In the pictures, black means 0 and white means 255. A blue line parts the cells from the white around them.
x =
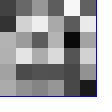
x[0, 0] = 66
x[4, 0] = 162
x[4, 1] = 75
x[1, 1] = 210
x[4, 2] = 82
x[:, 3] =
[93, 169, 180, 218, 81, 150]
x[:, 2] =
[151, 238, 92, 172, 82, 132]
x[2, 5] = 163

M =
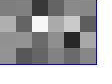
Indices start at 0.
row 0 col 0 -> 126
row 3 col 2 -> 101
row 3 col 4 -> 106
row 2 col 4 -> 40
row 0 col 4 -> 138
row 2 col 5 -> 168
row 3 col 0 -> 147

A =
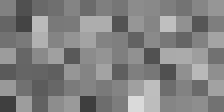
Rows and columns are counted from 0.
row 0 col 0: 129
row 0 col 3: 111
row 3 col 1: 102
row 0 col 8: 140
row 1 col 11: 145
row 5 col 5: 132
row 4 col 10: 80
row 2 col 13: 164
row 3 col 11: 171
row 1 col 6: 173
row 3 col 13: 113
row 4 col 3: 95
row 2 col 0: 114
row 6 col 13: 114
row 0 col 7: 118
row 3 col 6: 148
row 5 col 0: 153
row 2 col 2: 177
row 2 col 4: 148
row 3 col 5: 140
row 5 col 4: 123
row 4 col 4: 150
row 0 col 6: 127
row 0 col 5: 107
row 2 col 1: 122
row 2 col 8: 98
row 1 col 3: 121
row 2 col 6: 131
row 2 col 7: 127

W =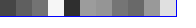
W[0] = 70
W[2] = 115
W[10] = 224

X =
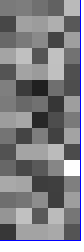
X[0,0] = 122
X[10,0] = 103
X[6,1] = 104
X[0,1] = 125
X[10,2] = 89
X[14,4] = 84
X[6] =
[123, 104, 113, 54, 158]
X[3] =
[164, 192, 85, 193, 114]
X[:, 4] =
[186, 88, 159, 114, 79, 77, 158, 122, 163, 75, 254, 127, 158, 118, 84]
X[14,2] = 163
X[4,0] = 84
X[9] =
[82, 164, 164, 187, 75]
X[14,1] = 163
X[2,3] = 68
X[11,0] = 169
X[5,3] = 111
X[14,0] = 55
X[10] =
[103, 72, 89, 134, 254]
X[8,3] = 65
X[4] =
[84, 163, 155, 192, 79]
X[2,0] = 104

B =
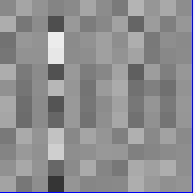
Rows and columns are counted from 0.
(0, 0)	137
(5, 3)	183
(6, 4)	153
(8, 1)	170
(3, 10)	136
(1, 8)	101
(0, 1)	165
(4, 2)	139
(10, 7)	120
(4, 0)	173
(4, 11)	151
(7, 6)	143
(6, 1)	110
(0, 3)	132
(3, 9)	122
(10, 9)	160
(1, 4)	153
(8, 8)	176
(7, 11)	150
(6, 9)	149
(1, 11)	151
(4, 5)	125
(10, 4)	139
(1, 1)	119
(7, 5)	114
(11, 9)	154
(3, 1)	146
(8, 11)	138
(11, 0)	163
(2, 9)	121
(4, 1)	122
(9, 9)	134
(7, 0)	166
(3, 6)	160
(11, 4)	149
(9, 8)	128
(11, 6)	136
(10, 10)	174
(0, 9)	150

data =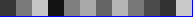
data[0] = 55
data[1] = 122
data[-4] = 120

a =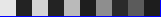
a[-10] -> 231
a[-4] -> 142
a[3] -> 35

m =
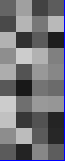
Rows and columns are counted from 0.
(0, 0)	101
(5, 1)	24
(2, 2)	91
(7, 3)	36
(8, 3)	39
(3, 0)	142
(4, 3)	135
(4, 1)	83
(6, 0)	204
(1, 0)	73
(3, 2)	178
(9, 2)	135
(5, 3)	107

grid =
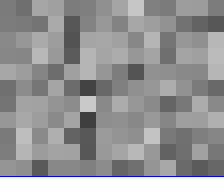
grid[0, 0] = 123
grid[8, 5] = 88
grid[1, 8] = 167
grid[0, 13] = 124
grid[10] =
[149, 143, 89, 136, 136, 128, 140, 101, 112, 149, 168, 106, 91, 103]
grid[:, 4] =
[124, 87, 83, 91, 160, 108, 140, 164, 99, 162, 136]
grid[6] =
[116, 163, 162, 148, 140, 201, 137, 172, 151, 138, 101, 120, 172, 137]
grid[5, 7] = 128
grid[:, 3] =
[160, 170, 157, 153, 109, 165, 148, 138, 175, 163, 136]
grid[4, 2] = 133
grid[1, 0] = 124
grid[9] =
[125, 181, 156, 163, 162, 87, 153, 165, 184, 152, 98, 111, 161, 119]
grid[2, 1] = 151
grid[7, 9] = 153
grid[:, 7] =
[165, 131, 161, 172, 125, 128, 172, 144, 148, 165, 101]
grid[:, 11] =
[157, 114, 151, 164, 137, 146, 120, 159, 112, 111, 106]
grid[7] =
[151, 168, 157, 138, 164, 63, 142, 144, 136, 153, 134, 159, 158, 176]
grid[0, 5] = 127
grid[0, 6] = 144
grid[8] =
[122, 190, 138, 175, 99, 88, 155, 148, 143, 195, 121, 112, 127, 134]
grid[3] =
[135, 134, 184, 153, 91, 181, 165, 172, 151, 164, 111, 164, 160, 187]
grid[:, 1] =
[111, 122, 151, 134, 157, 140, 163, 168, 190, 181, 143]
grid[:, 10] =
[123, 146, 117, 111, 143, 173, 101, 134, 121, 98, 168]

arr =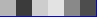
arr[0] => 181
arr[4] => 137
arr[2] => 205
